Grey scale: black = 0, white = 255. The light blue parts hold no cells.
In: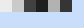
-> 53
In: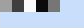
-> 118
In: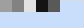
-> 89
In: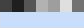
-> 114
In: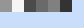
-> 51
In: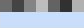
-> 177
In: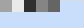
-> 101
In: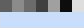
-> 222
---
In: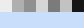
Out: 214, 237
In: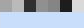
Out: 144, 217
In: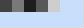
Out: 30, 206
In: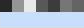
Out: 88, 232
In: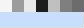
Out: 29, 245
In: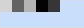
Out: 180, 212
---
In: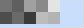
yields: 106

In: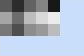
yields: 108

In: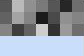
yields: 164

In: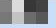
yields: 195

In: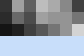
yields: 105

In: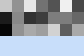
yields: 137

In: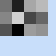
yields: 209
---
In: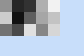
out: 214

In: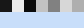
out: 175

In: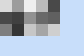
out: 207

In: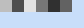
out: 98

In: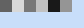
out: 149

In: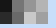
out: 160

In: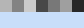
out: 39
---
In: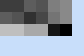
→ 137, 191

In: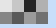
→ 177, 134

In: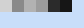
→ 22, 210

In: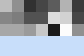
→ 58, 167

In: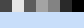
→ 0, 70

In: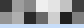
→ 63, 148
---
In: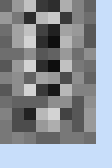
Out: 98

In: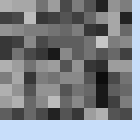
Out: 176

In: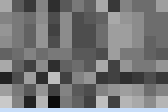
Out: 169

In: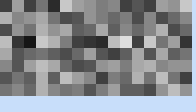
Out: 64

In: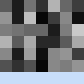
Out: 91

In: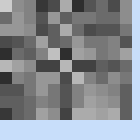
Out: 204

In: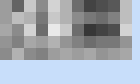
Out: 157

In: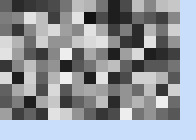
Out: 97
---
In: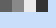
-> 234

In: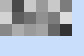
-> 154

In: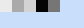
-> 211

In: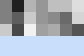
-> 241

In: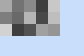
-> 82

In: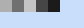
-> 196

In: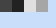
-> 223

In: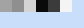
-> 212

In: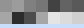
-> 77

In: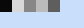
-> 135
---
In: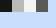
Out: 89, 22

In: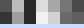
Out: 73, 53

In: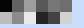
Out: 110, 188

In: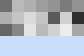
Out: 147, 101

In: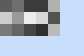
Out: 177, 121

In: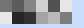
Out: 231, 231
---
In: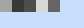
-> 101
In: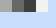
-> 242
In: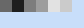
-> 203
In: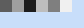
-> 240
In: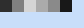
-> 24
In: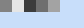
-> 163
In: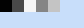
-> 196
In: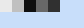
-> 48
